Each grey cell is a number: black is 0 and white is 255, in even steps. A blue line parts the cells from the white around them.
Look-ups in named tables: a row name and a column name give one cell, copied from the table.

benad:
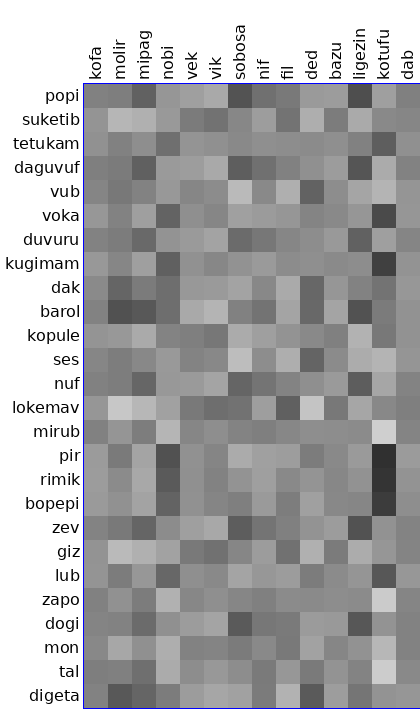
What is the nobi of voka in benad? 99
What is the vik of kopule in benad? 119
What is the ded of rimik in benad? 148
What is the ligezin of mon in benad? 146
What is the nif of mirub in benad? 127
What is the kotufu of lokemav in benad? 136

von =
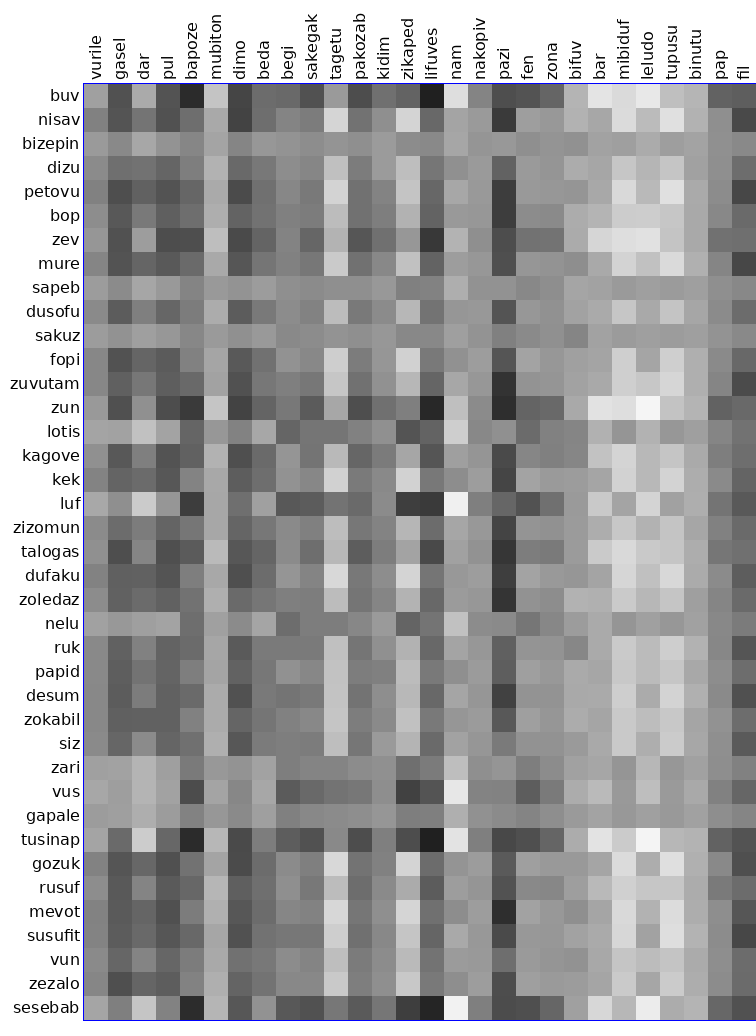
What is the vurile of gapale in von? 156
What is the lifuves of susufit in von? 101
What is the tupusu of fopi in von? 207
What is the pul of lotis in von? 163
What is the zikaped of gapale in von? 126
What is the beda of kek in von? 110
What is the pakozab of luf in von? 106
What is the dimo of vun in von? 113
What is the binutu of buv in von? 181
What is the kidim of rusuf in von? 138
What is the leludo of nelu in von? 160
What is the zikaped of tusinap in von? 77

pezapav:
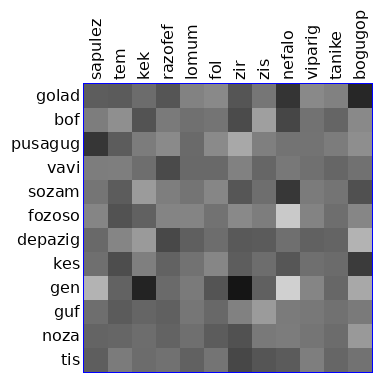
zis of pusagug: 127
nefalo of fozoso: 201
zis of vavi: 102
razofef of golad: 85
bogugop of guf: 122
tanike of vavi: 102
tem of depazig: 133
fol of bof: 116
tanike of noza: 108
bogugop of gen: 168
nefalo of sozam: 55

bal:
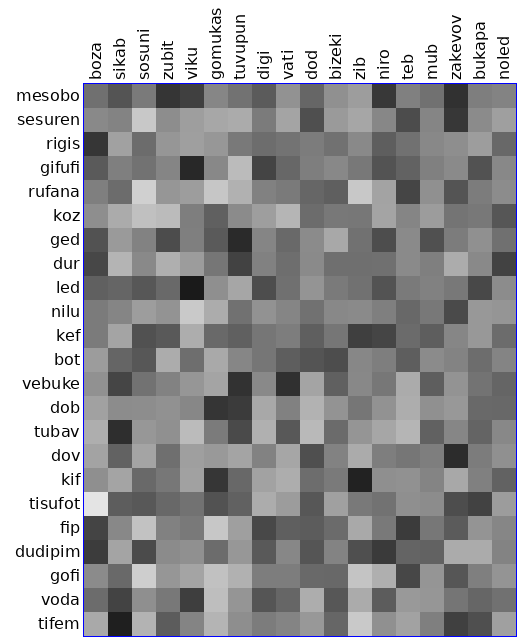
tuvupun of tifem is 142
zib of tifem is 201
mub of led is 129
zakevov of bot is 131
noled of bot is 132
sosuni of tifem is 179
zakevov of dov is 44
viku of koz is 126
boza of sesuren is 137
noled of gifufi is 136
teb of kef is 107
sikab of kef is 164
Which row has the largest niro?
gofi

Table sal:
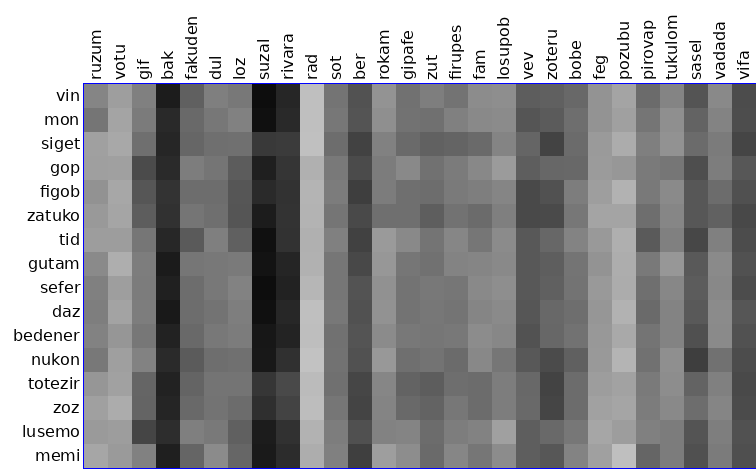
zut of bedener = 118
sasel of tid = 71
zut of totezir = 93
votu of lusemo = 157
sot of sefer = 118
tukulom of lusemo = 124
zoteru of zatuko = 74
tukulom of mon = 143
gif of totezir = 101

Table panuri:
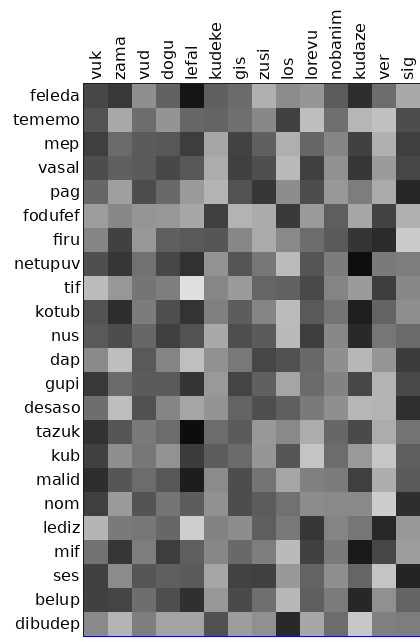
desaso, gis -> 100
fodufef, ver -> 66
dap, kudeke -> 144
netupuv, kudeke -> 147
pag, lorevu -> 77
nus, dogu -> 64
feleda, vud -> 143

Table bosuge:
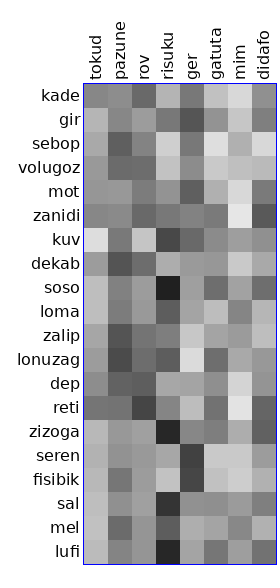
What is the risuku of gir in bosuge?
120
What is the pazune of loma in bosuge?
124
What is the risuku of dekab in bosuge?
173
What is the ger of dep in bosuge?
164
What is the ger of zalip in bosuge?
199
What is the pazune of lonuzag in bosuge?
75
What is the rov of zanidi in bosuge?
105
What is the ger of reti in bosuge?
189
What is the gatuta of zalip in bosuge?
164
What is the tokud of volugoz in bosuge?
153
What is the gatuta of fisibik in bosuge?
193
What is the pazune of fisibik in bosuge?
118
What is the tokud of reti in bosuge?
117
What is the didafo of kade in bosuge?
144
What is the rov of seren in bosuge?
153
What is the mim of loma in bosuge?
133
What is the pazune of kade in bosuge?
141
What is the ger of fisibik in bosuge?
70
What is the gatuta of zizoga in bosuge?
126

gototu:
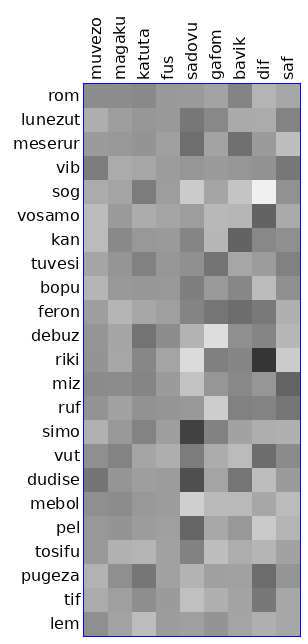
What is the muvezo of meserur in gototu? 155
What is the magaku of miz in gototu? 140
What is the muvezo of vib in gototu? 125
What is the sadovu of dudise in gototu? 79
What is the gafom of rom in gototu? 163
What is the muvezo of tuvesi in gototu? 165
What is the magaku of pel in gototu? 148
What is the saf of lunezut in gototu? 131
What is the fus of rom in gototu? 153
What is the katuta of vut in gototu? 165
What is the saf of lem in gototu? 167
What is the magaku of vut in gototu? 131
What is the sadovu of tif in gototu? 192
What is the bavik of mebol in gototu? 185
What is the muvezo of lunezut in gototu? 174

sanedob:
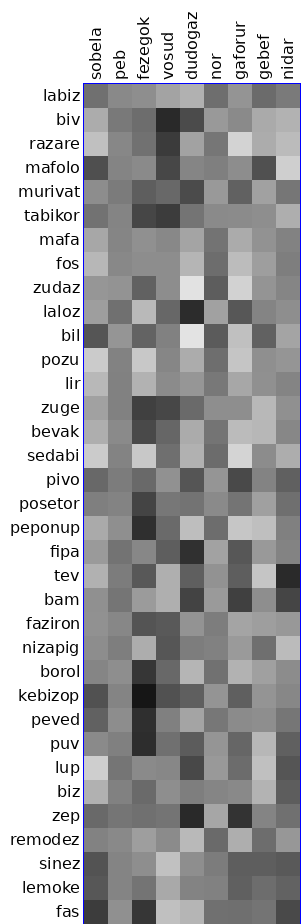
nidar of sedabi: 173
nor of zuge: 142
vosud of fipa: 94
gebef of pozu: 143
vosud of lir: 139
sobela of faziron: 145
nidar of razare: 187
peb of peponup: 143
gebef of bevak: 183
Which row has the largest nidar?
mafolo

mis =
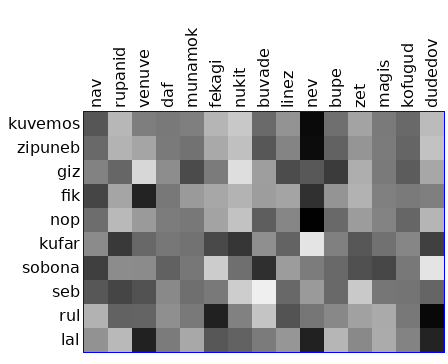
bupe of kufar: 128
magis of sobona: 71
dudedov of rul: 8
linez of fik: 164
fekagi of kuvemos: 181
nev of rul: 118
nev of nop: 1
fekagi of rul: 33
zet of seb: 201
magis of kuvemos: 122
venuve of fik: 35
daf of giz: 141
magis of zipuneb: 123
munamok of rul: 121
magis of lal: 171
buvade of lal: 123
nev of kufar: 228
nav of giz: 130
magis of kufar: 113
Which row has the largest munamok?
lal

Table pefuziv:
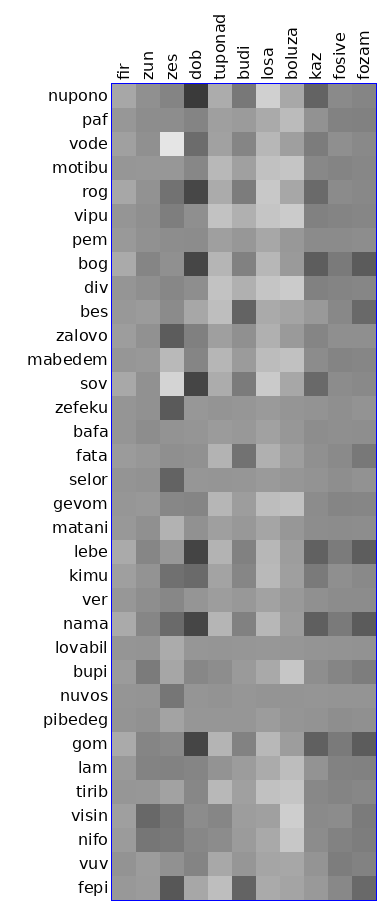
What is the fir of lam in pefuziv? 153
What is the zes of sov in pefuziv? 212
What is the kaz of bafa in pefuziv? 141
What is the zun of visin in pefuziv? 104
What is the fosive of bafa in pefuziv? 143
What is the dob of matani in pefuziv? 145
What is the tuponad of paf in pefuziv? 159
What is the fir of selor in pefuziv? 148
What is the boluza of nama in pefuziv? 156
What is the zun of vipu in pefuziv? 143
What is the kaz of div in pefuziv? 129
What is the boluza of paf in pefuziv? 187
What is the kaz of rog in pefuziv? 106
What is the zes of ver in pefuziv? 135
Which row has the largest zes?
vode

